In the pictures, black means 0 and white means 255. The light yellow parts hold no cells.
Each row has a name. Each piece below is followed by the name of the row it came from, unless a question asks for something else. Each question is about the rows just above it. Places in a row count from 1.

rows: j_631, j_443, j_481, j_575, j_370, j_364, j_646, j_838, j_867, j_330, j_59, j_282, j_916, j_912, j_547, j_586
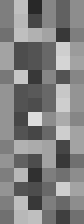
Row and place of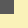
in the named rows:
j_646, 3
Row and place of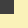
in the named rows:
j_586, 5
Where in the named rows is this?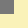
j_364, 1
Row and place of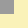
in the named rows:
j_575, 6
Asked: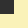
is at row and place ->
j_916, 3

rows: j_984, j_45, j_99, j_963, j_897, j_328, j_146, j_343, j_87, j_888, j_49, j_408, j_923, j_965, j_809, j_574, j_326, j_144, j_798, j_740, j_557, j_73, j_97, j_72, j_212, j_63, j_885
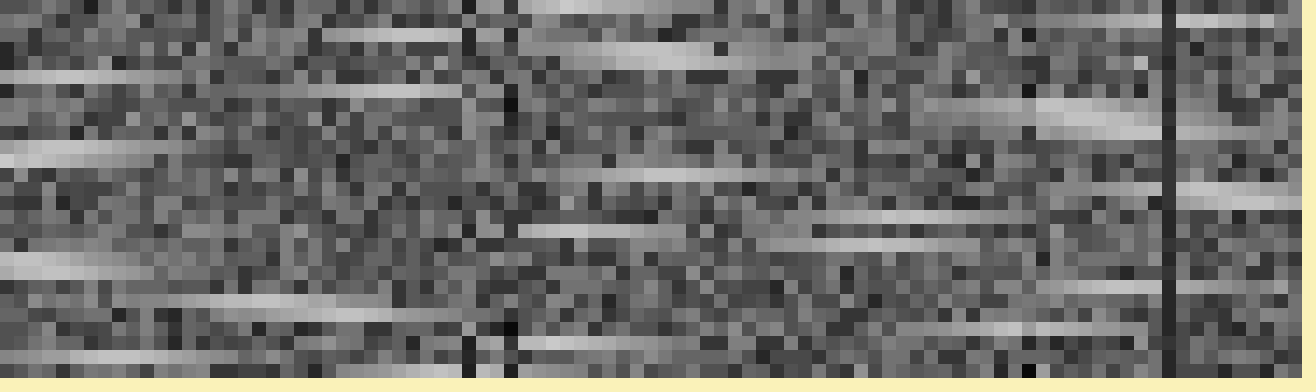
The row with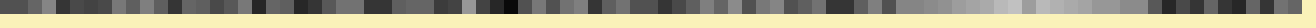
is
j_72
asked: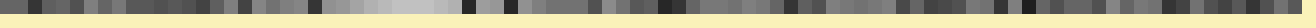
j_99
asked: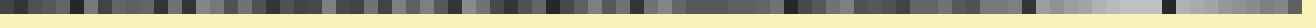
j_888
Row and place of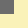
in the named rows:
j_897, 93
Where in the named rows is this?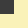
j_72, 32
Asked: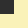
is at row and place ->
j_809, 39

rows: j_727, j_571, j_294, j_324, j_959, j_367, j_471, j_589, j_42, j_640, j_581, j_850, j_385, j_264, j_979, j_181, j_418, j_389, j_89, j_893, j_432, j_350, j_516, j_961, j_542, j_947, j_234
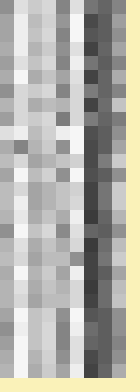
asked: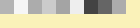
j_234
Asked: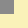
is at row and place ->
j_418, 5
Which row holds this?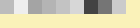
j_979
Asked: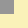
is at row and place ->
j_571, 5
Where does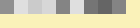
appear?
j_727
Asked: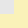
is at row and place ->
j_181, 2

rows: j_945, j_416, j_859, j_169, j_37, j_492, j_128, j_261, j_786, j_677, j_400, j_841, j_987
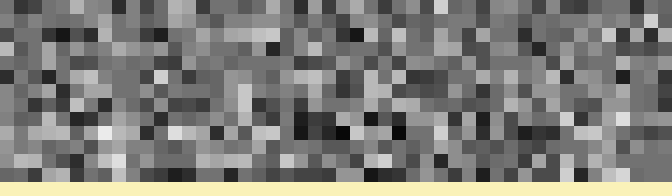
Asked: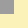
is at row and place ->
j_945, 23
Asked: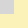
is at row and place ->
j_987, 45

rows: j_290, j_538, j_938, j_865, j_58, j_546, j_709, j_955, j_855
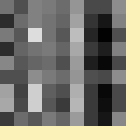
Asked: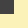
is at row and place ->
j_709, 2
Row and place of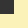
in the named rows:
j_538, 7
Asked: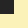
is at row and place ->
j_938, 7
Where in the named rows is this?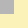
j_955, 6
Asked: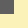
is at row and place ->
j_709, 4

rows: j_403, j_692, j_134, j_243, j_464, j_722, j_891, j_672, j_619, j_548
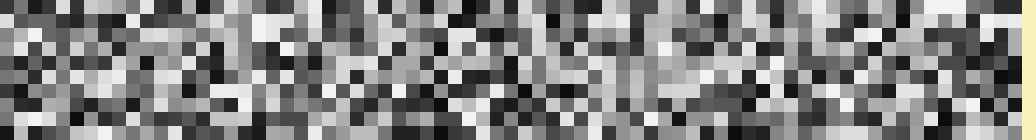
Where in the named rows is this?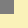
j_891, 22
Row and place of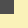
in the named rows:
j_548, 4
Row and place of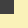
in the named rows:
j_619, 13
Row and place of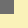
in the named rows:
j_672, 41

